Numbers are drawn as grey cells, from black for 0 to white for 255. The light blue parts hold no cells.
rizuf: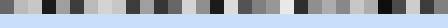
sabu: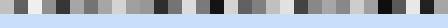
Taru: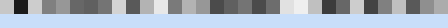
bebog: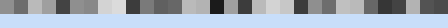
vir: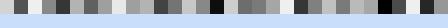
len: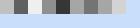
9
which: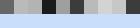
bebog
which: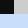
vir

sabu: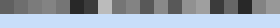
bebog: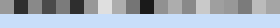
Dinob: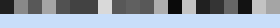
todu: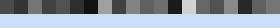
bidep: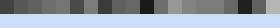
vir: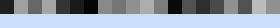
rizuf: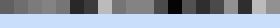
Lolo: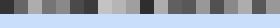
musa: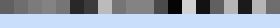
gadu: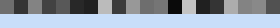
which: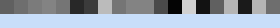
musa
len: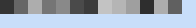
13

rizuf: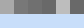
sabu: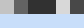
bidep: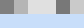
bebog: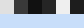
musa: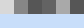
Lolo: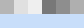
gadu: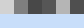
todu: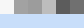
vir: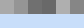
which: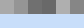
vir
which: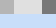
bidep
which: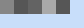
musa
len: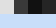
4
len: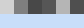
6
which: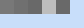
rizuf
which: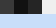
bebog

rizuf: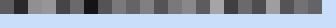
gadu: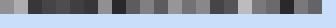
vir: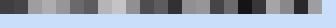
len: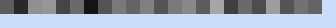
23
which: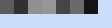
vir
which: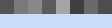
rizuf

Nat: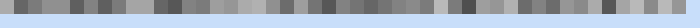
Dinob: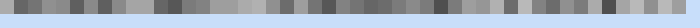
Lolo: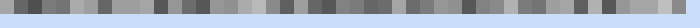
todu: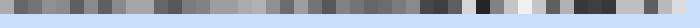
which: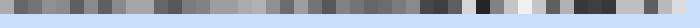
todu
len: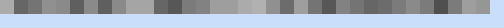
35
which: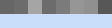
Lolo
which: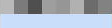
Nat
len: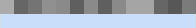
14
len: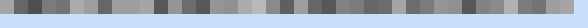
41
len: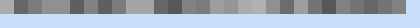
29

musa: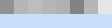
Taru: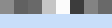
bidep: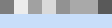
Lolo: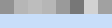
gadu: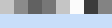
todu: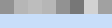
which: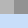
todu
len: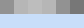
6
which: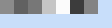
gadu
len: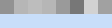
8

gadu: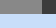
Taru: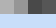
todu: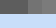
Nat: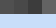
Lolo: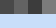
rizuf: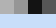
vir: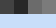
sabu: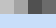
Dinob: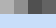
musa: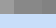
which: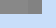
musa
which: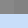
musa
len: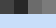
4
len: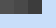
3
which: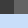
Nat
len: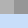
2

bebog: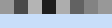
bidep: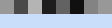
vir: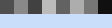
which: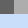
vir
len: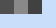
3

